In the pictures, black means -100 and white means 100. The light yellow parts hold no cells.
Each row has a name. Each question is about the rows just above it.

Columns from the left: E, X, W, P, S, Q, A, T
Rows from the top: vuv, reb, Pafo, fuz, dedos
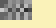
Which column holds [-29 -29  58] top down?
E
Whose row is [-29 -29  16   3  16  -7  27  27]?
vuv
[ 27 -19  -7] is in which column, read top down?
X
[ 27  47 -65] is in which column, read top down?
A
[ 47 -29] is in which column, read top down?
Q
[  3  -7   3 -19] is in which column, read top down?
P

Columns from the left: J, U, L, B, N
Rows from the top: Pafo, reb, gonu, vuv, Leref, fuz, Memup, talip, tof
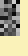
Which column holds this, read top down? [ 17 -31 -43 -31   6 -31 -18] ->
L
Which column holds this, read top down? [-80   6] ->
U
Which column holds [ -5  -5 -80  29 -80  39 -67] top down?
J
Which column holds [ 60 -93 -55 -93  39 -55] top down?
B
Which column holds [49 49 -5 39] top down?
N
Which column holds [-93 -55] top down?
B

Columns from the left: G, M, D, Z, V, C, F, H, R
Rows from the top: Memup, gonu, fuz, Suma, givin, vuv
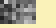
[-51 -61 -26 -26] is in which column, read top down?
D
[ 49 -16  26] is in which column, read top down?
F
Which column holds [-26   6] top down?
V

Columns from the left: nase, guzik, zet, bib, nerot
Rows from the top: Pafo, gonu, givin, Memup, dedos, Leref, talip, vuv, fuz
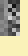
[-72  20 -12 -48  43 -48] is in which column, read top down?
bib
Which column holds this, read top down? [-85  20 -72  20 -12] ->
bib

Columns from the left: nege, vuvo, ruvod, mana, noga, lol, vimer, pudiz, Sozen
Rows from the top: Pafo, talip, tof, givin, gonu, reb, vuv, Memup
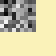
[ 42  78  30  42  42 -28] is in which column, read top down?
noga
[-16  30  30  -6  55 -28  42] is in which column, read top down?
lol

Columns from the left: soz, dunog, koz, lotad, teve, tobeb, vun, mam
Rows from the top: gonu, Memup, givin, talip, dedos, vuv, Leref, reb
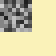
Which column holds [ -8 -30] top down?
tobeb
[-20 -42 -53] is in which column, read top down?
koz
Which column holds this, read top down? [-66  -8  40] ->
vun
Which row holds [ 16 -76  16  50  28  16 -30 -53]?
dedos
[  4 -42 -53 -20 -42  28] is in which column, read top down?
mam
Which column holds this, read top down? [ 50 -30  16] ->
tobeb
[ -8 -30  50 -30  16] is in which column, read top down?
tobeb

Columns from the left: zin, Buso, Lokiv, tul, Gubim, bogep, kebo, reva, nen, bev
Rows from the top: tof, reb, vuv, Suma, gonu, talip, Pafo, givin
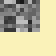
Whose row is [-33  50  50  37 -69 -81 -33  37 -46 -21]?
tof
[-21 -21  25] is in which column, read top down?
nen
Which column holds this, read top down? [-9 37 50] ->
bogep
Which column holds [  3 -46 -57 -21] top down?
Buso

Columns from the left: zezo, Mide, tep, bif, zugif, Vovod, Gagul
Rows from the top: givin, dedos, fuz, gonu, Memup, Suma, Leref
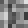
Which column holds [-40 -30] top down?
bif
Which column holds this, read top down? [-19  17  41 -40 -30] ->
bif
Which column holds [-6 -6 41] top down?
zezo
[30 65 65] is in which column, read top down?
Mide
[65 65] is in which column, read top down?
Mide

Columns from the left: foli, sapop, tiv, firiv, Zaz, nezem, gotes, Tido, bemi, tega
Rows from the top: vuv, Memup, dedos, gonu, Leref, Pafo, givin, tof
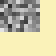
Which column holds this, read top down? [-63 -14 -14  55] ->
tiv
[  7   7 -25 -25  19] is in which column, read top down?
sapop
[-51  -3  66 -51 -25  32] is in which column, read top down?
foli
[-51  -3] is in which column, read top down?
foli
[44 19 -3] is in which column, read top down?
Tido
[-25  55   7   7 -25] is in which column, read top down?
sapop
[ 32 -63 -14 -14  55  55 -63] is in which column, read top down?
tiv

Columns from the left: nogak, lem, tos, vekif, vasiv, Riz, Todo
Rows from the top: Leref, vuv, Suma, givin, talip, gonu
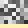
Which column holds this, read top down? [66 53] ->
Riz
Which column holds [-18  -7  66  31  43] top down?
Todo
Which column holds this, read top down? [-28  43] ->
nogak
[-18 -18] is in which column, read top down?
vasiv
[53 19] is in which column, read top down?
Riz
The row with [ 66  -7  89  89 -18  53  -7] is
vuv

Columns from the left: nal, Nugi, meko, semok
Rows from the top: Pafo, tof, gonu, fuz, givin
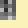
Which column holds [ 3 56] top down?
meko
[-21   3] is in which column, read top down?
Nugi
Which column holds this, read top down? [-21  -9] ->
nal
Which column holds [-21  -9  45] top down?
nal

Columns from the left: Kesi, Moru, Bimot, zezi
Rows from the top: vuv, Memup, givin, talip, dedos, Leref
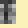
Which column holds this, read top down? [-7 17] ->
Bimot
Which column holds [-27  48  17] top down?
zezi
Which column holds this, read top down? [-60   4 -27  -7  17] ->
Bimot
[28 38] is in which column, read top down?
zezi
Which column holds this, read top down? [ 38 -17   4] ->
Kesi
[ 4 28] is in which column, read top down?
Kesi
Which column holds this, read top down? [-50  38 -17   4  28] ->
Kesi

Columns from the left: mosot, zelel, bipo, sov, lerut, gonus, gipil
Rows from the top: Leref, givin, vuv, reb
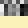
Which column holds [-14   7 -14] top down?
sov
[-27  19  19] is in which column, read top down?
bipo
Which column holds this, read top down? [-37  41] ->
lerut

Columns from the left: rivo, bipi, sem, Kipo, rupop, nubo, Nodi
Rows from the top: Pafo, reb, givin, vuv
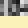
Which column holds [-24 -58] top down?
sem
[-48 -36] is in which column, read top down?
rupop
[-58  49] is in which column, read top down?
Nodi
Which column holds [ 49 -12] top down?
Nodi
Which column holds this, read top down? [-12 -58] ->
Nodi

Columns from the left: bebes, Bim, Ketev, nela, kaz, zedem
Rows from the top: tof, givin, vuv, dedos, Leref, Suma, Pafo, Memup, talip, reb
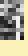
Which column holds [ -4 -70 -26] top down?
Ketev
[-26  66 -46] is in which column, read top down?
nela
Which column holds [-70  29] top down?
Bim
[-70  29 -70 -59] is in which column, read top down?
Bim
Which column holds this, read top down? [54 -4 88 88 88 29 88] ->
kaz
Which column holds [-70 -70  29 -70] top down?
Bim

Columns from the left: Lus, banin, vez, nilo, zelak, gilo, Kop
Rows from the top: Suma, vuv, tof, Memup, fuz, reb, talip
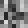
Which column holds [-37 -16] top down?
Lus
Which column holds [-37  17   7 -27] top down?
vez
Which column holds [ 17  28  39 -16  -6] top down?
Kop
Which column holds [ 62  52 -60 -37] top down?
gilo
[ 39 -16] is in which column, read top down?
Kop
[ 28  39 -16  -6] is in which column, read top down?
Kop
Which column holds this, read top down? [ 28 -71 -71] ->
banin

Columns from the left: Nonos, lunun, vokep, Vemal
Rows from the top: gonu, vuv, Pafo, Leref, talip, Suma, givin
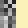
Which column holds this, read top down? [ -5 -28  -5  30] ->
Nonos
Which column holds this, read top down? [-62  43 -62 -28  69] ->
lunun

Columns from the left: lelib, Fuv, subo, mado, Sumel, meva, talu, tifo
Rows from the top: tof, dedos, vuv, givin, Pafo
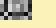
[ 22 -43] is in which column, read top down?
mado
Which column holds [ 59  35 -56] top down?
Sumel
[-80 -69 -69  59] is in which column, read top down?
Fuv

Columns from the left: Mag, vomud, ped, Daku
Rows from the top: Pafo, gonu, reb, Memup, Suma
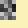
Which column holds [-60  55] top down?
Mag
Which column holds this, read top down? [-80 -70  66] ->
Daku
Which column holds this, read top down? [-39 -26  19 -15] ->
ped
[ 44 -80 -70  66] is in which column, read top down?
Daku
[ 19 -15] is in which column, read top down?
ped

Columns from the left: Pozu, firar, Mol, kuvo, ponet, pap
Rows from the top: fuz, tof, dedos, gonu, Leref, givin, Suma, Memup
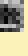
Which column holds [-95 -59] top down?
firar
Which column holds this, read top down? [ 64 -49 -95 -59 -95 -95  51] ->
firar
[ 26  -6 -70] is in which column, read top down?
ponet

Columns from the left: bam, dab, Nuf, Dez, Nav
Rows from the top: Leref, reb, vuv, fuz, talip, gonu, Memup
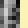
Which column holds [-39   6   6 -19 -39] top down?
bam
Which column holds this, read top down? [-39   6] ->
bam
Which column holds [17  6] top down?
Nuf
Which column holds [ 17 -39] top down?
Nuf
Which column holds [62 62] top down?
dab
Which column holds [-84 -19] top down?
Nav

